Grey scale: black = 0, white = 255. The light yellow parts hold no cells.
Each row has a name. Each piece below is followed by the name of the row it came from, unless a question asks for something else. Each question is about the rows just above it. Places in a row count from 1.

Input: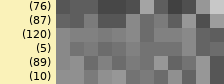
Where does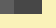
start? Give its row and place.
(76), 3
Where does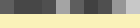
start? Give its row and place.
(76), 3
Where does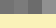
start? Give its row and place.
(10), 6
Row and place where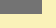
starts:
(5), 7
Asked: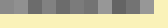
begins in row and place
(89), 1
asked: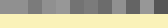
(10)

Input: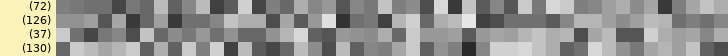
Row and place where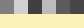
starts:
(130), 11
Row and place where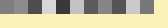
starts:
(72), 25
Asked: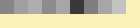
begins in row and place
(72), 39

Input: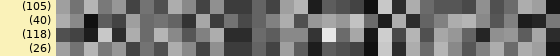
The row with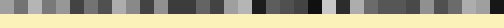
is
(105)
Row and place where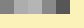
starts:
(40), 28
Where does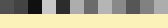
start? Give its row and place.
(26), 21
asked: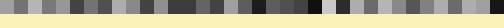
(26)

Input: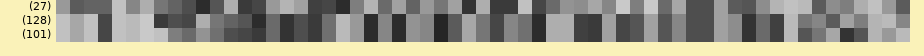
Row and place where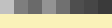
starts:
(101), 8
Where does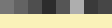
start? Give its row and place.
(27), 8
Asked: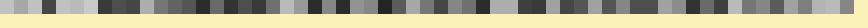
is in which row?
(128)
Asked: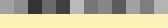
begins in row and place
(128), 48
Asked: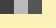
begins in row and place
(101), 52

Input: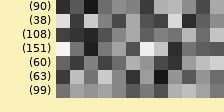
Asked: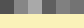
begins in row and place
(108), 4
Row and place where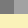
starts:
(151), 4
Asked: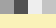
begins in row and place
(151), 5
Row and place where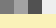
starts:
(151), 4

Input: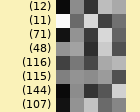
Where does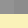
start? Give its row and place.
(115), 2
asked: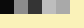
(12)

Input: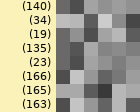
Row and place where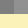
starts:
(23), 5
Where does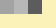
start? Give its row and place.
(19), 4
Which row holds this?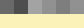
(23)
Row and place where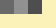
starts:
(19), 1

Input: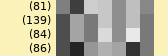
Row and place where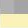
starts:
(86), 4
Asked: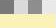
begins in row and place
(84), 3

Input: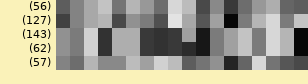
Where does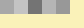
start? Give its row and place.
(56), 3
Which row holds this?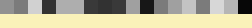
(143)
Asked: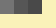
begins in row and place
(57), 16

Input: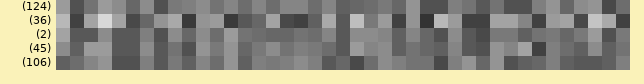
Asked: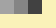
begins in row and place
(36), 33
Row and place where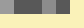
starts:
(45), 4
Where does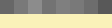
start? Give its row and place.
(45), 14
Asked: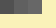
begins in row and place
(106), 33

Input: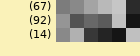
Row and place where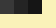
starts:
(14), 3
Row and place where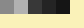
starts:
(14), 1
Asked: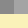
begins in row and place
(67), 2
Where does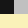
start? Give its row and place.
(14), 5

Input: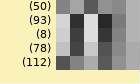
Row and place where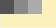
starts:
(78), 4
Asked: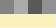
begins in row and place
(112), 2
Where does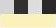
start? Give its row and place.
(93), 1
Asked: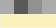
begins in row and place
(112), 3
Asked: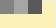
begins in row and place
(50), 1

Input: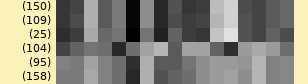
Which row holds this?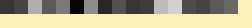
(150)
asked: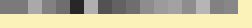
(158)
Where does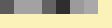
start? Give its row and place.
(104), 9
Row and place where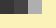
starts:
(150), 1
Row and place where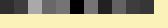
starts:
(25), 1
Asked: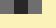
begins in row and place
(104), 4

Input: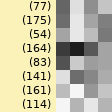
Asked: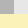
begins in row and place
(114), 2
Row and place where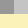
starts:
(161), 3
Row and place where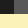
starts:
(164), 2
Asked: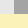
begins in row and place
(175), 2
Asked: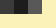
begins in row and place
(164), 1
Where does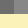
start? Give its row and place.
(141), 2

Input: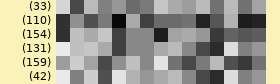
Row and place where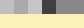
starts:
(154), 2
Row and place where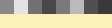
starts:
(159), 7

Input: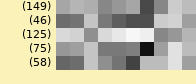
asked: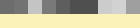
(46)
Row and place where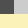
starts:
(46), 7
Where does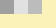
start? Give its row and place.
(75), 8
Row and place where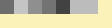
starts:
(58), 2
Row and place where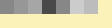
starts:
(149), 4
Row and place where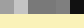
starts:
(75), 2

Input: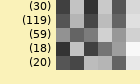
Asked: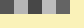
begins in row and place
(119), 1
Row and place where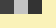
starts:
(30), 1
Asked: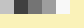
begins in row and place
(18), 2
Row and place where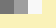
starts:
(18), 4
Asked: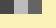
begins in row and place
(119), 3

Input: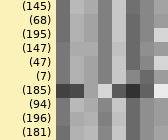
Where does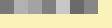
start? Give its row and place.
(47), 1
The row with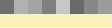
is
(68)
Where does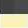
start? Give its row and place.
(185), 1

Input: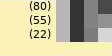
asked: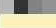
(55)
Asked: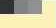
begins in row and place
(55), 2

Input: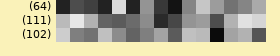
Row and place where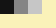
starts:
(64), 9
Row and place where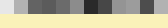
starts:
(111), 2
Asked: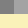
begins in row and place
(102), 7

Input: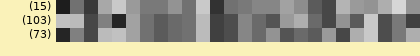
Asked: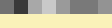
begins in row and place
(15), 2
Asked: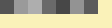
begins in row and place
(103), 16
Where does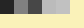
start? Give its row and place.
(73), 1
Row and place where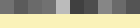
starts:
(103), 7
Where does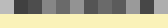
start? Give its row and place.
(73), 11
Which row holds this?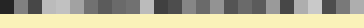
(73)
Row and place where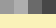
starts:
(103), 17

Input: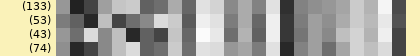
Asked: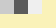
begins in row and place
(53), 9
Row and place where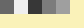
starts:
(53), 15
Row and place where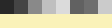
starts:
(74), 2
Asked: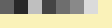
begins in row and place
(53), 2

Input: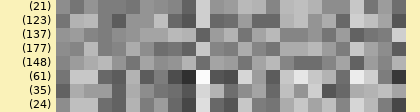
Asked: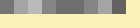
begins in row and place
(148), 14
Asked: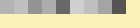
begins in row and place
(123), 17
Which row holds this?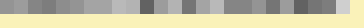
(137)
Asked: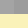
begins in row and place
(148), 12
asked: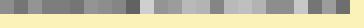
(21)
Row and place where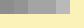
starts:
(137), 5
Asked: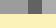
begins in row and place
(35), 3

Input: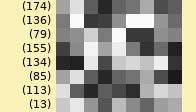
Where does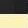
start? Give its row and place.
(134), 1
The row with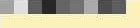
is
(174)
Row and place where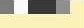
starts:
(79), 4

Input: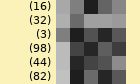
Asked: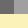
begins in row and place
(32), 2
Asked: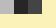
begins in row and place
(44), 1
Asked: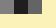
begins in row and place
(16), 2
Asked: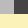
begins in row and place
(98), 1
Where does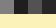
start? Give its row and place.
(3), 1

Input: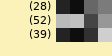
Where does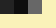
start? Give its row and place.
(28), 1
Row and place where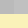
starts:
(52), 1
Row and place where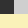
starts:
(39), 3
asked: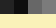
(28)

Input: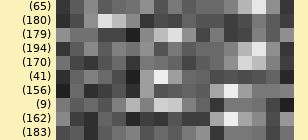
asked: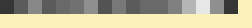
(65)
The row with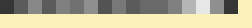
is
(194)
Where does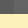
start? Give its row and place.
(156), 9

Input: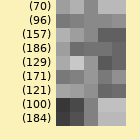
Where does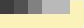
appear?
(184)
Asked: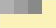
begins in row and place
(157), 1
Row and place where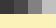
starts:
(100), 1
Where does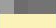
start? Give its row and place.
(186), 1
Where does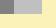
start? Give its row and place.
(100), 3
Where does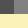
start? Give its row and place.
(184), 2

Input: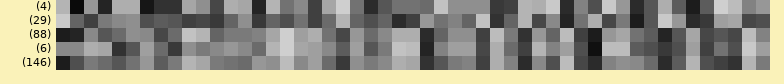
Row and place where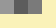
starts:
(146), 7
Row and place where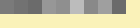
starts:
(146), 12
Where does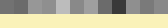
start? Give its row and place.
(146), 13
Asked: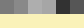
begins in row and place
(146), 23

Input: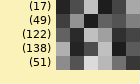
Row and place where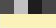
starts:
(17), 2
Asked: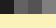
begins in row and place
(49), 3
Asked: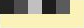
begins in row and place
(138), 2
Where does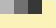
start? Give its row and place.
(51), 4

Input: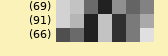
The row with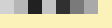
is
(91)
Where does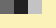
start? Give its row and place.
(66), 2

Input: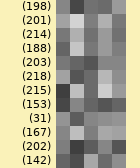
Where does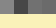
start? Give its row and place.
(198), 1
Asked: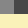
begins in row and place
(198), 1
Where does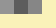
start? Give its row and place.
(31), 1
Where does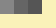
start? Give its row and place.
(153), 2
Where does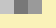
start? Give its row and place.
(188), 2

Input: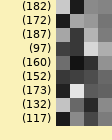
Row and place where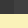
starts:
(152), 1
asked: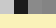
(182)
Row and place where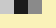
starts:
(182), 1

